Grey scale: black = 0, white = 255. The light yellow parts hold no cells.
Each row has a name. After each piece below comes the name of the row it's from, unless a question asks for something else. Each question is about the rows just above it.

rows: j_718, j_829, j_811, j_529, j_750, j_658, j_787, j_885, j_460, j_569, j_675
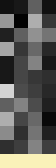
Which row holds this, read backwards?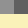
j_811
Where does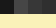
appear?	j_658
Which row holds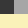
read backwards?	j_529

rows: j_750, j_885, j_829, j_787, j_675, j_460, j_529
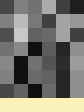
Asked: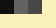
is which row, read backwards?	j_529
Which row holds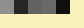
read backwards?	j_460
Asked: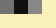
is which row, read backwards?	j_675
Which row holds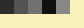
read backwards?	j_675
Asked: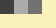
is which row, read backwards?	j_750

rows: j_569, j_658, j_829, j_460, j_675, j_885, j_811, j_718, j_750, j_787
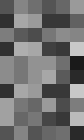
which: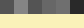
j_787
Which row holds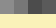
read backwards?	j_829
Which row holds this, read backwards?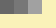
j_718
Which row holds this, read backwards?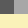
j_885
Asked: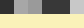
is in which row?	j_811
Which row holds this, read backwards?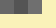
j_569

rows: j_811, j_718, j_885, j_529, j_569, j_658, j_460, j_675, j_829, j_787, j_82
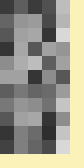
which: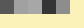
j_829
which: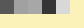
j_885
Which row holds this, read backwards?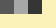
j_529
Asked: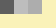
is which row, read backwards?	j_569
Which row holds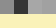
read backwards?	j_829
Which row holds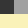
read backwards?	j_658

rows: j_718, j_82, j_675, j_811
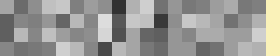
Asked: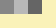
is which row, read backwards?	j_82
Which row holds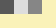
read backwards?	j_82
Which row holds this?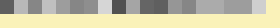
j_675

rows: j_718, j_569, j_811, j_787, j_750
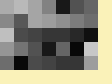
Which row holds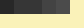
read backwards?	j_811
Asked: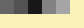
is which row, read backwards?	j_718
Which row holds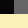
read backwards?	j_787
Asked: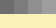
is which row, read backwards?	j_569
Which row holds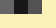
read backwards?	j_787

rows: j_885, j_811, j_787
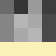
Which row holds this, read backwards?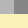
j_811
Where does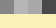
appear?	j_811
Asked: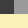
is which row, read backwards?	j_885
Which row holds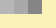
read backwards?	j_787
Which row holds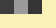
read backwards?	j_885
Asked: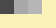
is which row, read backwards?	j_811

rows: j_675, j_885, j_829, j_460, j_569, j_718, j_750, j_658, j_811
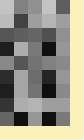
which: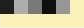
j_460
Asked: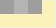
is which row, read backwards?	j_885
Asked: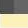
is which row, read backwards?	j_829
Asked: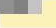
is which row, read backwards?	j_675
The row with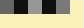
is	j_811
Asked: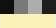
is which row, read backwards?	j_460

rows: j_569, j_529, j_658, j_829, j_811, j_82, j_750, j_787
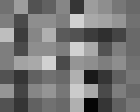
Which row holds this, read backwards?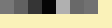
j_787
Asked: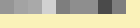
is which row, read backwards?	j_529

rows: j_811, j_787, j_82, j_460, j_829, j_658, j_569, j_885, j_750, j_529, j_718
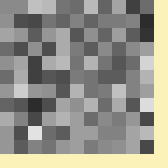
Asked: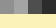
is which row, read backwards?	j_885
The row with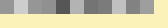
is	j_569
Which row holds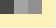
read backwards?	j_718
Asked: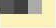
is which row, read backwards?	j_658
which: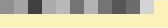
j_829
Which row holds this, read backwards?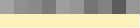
j_718
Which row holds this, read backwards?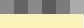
j_460

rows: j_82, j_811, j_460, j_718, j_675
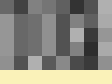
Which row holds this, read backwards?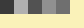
j_460
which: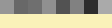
j_718
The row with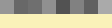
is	j_811
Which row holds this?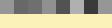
j_460

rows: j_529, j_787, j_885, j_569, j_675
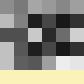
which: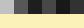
j_569
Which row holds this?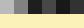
j_787
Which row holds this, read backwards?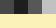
j_569

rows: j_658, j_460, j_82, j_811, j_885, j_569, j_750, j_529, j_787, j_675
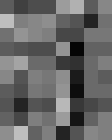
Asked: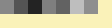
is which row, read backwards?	j_675
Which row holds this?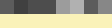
j_658

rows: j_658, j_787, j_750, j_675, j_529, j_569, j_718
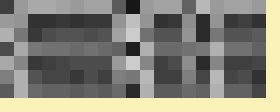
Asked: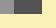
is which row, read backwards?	j_750
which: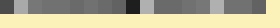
j_675

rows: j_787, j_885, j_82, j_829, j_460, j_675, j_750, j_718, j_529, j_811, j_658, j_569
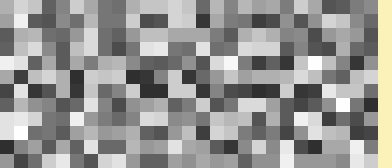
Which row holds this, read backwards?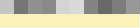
j_529
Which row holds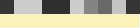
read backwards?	j_750
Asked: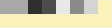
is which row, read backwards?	j_658
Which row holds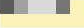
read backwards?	j_718
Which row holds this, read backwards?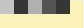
j_750

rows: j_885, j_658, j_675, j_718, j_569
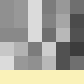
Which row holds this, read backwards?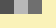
j_675
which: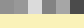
j_658
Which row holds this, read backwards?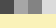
j_658

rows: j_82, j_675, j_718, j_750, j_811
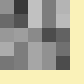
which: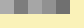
j_750
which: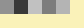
j_82
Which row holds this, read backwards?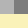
j_82
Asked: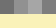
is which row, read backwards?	j_750
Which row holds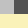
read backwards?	j_675

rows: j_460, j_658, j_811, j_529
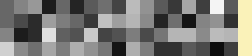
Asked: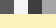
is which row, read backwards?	j_460
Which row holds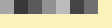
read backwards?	j_460
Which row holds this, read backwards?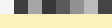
j_460
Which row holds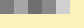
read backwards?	j_529
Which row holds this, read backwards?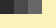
j_658
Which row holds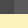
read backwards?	j_529
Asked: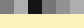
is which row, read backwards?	j_529

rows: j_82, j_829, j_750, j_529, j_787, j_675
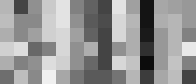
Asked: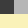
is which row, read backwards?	j_675
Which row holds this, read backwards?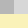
j_829
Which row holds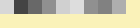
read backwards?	j_787
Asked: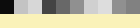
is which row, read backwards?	j_787
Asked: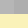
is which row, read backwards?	j_829
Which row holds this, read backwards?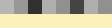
j_529

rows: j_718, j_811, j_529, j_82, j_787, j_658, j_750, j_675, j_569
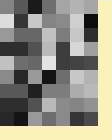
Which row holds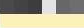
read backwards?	j_787
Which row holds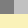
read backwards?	j_529
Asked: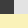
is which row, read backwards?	j_787
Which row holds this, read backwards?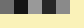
j_658
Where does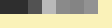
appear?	j_675
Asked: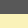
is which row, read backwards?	j_750
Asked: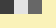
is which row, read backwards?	j_787

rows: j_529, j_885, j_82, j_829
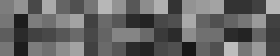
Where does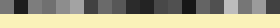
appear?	j_829
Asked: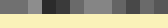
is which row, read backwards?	j_82

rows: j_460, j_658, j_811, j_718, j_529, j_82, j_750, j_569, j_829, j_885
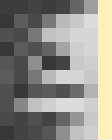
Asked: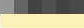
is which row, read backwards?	j_829
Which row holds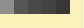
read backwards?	j_885
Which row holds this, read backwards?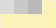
j_658
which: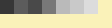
j_658
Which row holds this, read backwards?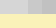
j_811
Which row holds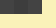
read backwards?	j_460

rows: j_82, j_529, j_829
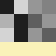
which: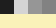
j_82
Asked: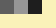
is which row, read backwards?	j_829
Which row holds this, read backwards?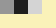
j_829
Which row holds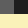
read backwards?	j_529

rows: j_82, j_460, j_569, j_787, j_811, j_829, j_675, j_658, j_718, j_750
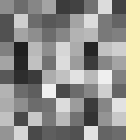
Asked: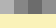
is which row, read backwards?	j_569
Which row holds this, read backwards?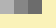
j_569
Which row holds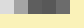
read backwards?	j_460
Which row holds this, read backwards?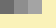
j_569

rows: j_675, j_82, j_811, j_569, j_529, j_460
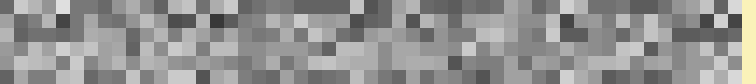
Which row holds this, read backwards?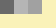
j_675
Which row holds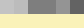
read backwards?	j_811
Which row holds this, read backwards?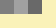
j_460
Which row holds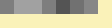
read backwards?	j_460
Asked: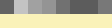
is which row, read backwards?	j_675
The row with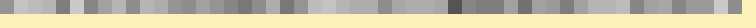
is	j_529

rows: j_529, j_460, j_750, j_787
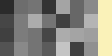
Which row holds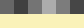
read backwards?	j_460
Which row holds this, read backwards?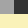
j_529
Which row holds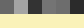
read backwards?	j_529
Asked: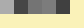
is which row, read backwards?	j_750

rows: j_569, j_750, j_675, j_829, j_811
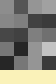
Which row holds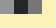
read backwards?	j_829
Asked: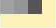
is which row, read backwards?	j_569
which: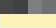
j_675
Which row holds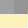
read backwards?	j_569
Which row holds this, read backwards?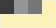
j_811
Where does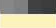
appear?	j_750
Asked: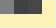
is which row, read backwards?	j_675

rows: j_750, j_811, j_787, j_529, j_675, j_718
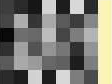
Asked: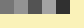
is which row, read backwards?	j_529
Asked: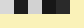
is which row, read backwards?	j_750
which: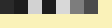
j_718
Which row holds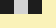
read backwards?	j_718

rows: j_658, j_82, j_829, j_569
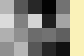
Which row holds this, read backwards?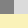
j_82
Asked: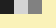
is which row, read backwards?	j_82
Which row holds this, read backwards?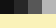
j_569
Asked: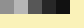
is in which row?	j_569
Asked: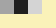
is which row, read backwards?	j_82
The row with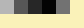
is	j_658

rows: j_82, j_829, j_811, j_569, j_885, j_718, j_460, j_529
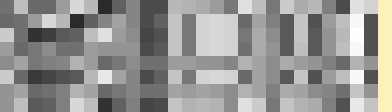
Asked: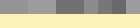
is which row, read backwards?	j_885
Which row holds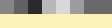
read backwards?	j_82

